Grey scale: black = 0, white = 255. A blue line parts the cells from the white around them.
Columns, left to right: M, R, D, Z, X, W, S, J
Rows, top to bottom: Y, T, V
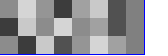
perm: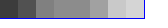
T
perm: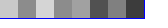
T
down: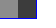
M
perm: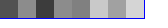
T
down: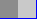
D
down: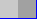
W

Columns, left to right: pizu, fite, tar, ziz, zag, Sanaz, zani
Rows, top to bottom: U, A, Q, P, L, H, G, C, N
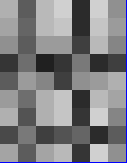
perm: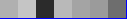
H
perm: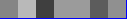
Q

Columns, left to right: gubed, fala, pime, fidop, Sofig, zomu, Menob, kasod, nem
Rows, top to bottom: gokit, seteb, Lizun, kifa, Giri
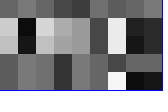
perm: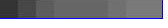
kifa
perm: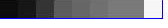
Giri

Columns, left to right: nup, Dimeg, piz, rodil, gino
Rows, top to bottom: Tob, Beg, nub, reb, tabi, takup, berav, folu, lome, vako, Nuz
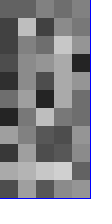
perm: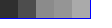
tabi
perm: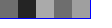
takup
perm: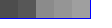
Nuz

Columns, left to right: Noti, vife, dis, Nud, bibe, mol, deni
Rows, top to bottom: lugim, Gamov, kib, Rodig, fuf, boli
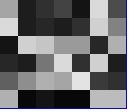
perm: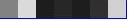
Gamov
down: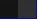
bibe
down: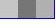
dis

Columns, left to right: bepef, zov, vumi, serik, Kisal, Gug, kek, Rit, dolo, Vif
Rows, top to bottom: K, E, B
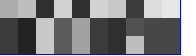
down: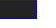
zov
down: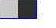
kek
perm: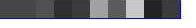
E
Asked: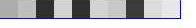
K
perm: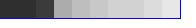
K

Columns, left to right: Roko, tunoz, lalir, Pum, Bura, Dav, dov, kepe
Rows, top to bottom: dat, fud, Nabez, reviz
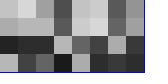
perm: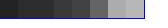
Nabez
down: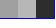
lalir
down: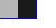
Pum
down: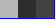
tunoz

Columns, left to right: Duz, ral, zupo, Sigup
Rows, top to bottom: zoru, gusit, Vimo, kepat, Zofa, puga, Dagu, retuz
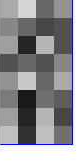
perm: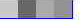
Zofa
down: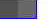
zupo
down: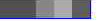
Sigup
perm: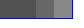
kepat
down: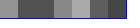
Sigup
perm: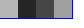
Dagu

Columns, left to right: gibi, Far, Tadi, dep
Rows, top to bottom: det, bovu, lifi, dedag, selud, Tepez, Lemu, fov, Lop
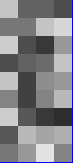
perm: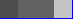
det
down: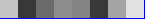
Tadi
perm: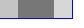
bovu

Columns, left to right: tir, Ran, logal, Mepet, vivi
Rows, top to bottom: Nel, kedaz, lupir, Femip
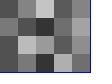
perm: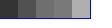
Femip
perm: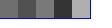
Femip

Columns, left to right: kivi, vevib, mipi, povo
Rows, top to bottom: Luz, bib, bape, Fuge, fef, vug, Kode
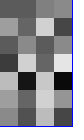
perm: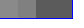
Luz
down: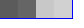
mipi

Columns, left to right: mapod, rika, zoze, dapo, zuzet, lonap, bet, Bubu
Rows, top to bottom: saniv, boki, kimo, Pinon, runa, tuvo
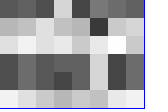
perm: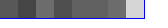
Pinon
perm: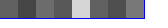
saniv
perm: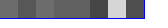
Pinon
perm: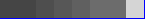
runa
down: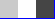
bet

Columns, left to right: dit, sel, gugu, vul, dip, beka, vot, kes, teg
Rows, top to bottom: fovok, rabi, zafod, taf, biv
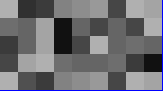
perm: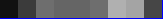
taf
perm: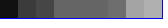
zafod
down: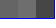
vot
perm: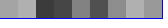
biv
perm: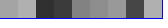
fovok

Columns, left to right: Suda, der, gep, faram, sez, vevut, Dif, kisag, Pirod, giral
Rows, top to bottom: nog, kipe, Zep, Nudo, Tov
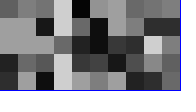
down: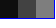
vevut
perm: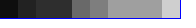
Tov
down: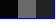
sez
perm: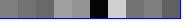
nog
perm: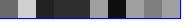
Tov
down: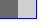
faram
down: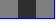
giral

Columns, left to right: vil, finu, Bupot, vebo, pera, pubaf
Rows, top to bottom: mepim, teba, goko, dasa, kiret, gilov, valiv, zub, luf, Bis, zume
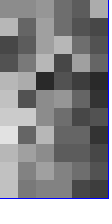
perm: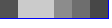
valiv
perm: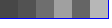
teba
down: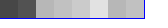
vil
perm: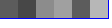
luf
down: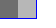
vebo

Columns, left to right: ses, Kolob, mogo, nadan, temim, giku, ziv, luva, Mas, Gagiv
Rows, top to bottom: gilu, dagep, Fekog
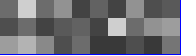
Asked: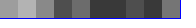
Fekog
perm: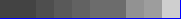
dagep
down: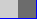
Kolob

